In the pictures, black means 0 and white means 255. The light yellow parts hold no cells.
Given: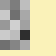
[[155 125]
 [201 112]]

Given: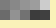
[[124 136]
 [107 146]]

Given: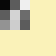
[[  7  92]
 [ 93 211]]

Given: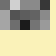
[[111 208]
 [165  83]]

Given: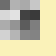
[[109 178]
 [216 226]]

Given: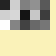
[[ 35 207]
 [208 215]]

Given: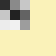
[[ 46 138]
 [199  34]]

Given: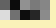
[[ 98  12]
 [220 113]]

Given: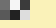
[[111 245]
 [ 89  34]]
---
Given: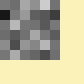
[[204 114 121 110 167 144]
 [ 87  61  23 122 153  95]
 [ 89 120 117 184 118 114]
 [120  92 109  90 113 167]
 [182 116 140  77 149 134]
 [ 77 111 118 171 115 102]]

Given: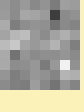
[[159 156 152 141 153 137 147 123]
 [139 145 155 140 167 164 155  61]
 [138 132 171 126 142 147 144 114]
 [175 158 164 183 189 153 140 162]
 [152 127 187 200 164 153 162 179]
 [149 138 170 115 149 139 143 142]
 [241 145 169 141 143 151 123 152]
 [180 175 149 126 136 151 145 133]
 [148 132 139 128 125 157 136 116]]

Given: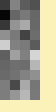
[[ 92  81  58 131]
 [121 103   6 102]
 [169 104  55 148]
 [ 67 109 144 121]
 [122  91 206 129]
 [128 213  95 160]
 [109 182 102 111]
 [130 144 106 114]
 [169 118 125  73]
 [183 121 125 150]]

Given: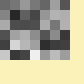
[[159  85 106 118 152 120 102]
 [179 175 132  39  96  70 150]
 [119 177 170  77  75  78 172]
 [139  56  81 162 175 141  84]
 [ 61  64  64 213 182 160  46]
 [187 157 199  56  68 239 152]]

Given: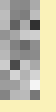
[[137 170 178 139]
 [126 189 189 133]
 [172  48 185  97]
 [201 207 147 166]
 [105 142 176 129]
 [136 139 184 144]
 [198 169 204  74]
 [179 211 142 211]
 [192 244 157 158]
 [186 119 132 183]]

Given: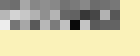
[[113 119 116 110 167 135 143 136 115 122 136 108]
 [178  87 183 211 199 178 144 180 102  98  55  70]
 [ 98  99 237 117 167  89 183 123 193   9 196  90]]
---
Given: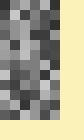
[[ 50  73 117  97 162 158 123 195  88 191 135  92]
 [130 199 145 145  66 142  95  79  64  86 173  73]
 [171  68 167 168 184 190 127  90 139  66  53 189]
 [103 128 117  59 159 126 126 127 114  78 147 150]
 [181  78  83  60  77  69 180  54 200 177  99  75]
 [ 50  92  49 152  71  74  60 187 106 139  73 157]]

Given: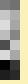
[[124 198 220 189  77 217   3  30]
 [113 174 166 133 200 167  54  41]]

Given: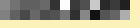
[[138 128]
 [114  97]
 [ 96  73]
 [ 96 104]
 [105  76]
 [ 51  82]
 [252 117]
 [ 58  48]
 [ 80 135]
 [201  18]
 [ 41  85]
 [ 59 100]
 [ 32 173]]

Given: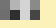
[[115 110]
 [180  47]
 [212 212]
 [138  69]]

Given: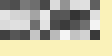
[[ 86 227 218  64]
 [ 78 212 224  86]
 [121 208 222  74]
 [110 164 110 197]
 [ 72 232 226  73]
 [219  84  74 186]
 [147  87  59 244]
 [221  52  82 195]
 [224  68 111 210]
 [ 95 223 243  57]]

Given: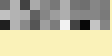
[[106 193  31]
 [179 179 179]
 [ 66 173 137]
 [170  97  85]
 [137 134 158]
 [120 157 124]
 [175 174 242]
 [116 136  66]
 [111 134   7]
 [134 134 196]
 [124 122 132]]

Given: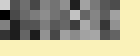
[[207   0 129  51]
 [ 80  73  31  29]
 [111 106  82 101]
 [ 71 124  84  28]
 [131 141 125 146]
 [115 115  89  71]
 [144  99 103 160]
 [ 31 194  60 139]
 [162 101 171 162]
 [121 133 130 166]
 [ 87  93  54  81]
 [ 76 161 145  99]]

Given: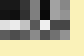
[[ 25  19 223  92]
 [ 24  15 235  77]
 [ 53  48 195  92]
 [127 127  88 138]
 [ 14   9 239  80]
 [162 162  71 113]
 [135 147  70 146]]

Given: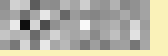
[[143 151 173 197 156]
 [209 167 233 180 120]
 [199 112  14 184 213]
 [ 92 167 213 106 126]
 [144 230  76 167 231]
 [140 176 145 210 167]
 [184 103 167 177 184]
 [166 155 167 166 154]
 [206 139 249 177 121]
 [156 133 157 138 158]
 [149 145 164 168 123]
 [178 150 177 191 158]
 [135 169 146 154 160]
 [145 146 214 225 118]
 [162 163 156 163 166]]
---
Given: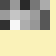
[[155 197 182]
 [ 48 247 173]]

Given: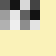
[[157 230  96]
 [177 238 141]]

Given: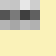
[[ 84 122  63]
 [180 167 186]]

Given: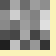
[[143 206 149]
 [137 113 157]]

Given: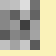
[[135  96 172]
 [135 154  62]]

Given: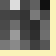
[[ 68  65  52]
 [ 73 109  56]]
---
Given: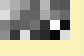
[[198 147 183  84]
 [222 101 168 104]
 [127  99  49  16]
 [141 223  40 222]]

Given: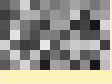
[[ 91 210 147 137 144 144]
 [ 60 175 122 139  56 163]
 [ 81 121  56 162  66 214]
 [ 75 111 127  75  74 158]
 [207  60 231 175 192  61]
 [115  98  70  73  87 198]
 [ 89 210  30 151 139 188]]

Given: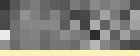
[[ 52 111 102  87 106 124 123]
 [ 75 145 105 100  73 162  76]
 [ 73 132 136  91  67  98 117]
 [234 126 109 141 117 170 159]
 [142 126 106 118 145 133  81]]

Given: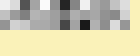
[[239  84 250  37 240 154 221]
 [193 128 174 123 160 146 209]
 [148 200 170  71  25 142 150]]

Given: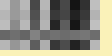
[[193 184 183  72  49]
 [182 172 173  69  57]
 [189 184 180  93  68]
 [103 101 106 108 118]
 [182 174 174  76  66]]

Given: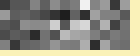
[[ 58  86  95 110 241 155 157]
 [154  99  71  30  47 129  89]
 [ 89 142 139  85 215 178 115]
 [ 75  85 114 186 160 102 113]
 [128  99 116 126 174 165 110]]

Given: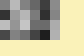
[[129 130  62]
 [ 51 182  48]
 [189 197 107]
 [ 72 112  30]]
